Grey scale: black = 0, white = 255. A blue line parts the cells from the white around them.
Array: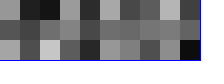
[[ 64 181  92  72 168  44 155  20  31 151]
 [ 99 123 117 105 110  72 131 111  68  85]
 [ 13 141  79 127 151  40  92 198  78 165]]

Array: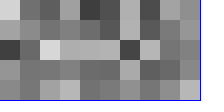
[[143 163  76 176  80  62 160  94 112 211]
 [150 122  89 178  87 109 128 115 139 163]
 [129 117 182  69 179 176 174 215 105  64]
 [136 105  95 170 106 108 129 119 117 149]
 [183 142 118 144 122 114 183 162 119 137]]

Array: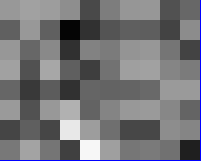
[[103  81 151 150 125  73 142 157 161 152]
 [140  67  94  95  84  49   5  96 152  96]
 [ 67 117 151 148 123 130  48 137 103 151]
 [123 133 161 159 114  62  95 167  81 161]
 [154 154 105 100  99 101  49  92  57 102]
 [100 135 154 152 132  99 177 152  81 154]
 [133 141  71  71 111 157 232  70  95  69]
 [ 31 113 122 118 159 247  64 117 163 120]]

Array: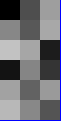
[[158  78   0]
 [168  88 135]
 [ 28 166 194]
 [ 52 133  19]
 [154  98 162]
 [ 84 136 184]]

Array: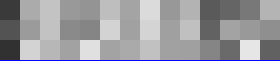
[[180 120 101  90 179 152 219 164 190 148 153 195 171  58]
 [143 153 163  98 192 160 212 161 211 133 138 194 155  83]
 [ 97 230 106 133 160 161 193 170 163 224 162 183 211  49]]

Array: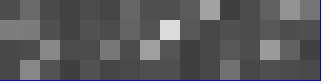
[[117 146  96  75  63 162  90  79  79 102  69  75  67  74 105  77]
 [ 80  77  87  75  80  72  87 219  83  99  76  82  66  80 123 125]
 [ 65  97 155  77  86  71  63  84 159  76 119  75  75 136  76  72]
 [ 73  76  79  72 113  71  63  80  79  73  69  82  63  83 135  71]]
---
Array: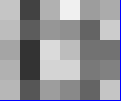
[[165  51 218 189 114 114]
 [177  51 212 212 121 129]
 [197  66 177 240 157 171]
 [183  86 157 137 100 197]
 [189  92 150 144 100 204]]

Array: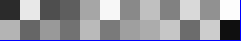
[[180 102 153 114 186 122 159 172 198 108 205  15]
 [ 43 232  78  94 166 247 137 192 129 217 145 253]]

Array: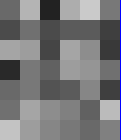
[[112 165 141 128  97 187]
 [195 157 134 120 105 128]
 [ 41 120  97 157 149 112]
 [105 120  83  91 134  63]
 [ 75 112  75  91  91  63]
 [165 157  69 165 141  57]
 [105 180  34 173 202 120]]

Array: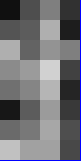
[[139 155 209  65]
 [112 133 181  37]
 [ 84  92 175  29]
 [106 120 167  78]
 [193 161 161  72]
 [ 23  92 155  57]
 [175  99 147 127]
 [ 16  78 127  49]]

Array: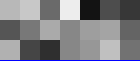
[[ 85 120 170 135 158 164 100]
 [184 200 106 237  19  77  55]
 [177  69  47 135 151 192 114]]

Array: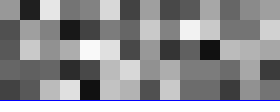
[[152  31 230 116 130 216  66 159  72  88 167 102 138 159]
 [ 66  88 187 224  17 194 179  80 201 108 108  59 145 116]
 [ 88 201 145 173 249 224  72 152  52  96  17 187 179 167]
 [ 80 159 130  24  66 124 102 201 130 242 201 116 116 209]
 [102  96 102  44  72 187 216 145 173 124 124 108 167  59]]

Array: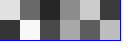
[[ 53 248  73 168  93 189]
 [225 105  38 140 204  59]]

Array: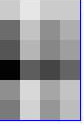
[[203 230 203 203]
 [143 216 166 195]
 [122 210 150 188]
 [108 195 143 174]
 [ 85 181 135 158]
 [  3  93  69 100]]

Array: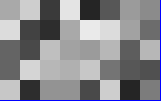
[[100  73 191 162 155 183  93 183]
 [100 213 183 176 199 116  87  80]
 [199  45 147 147  73 206  37 124]
 [169 206  58 228  37  87 155 139]
 [220  66  45 169 234 220 162 108]]
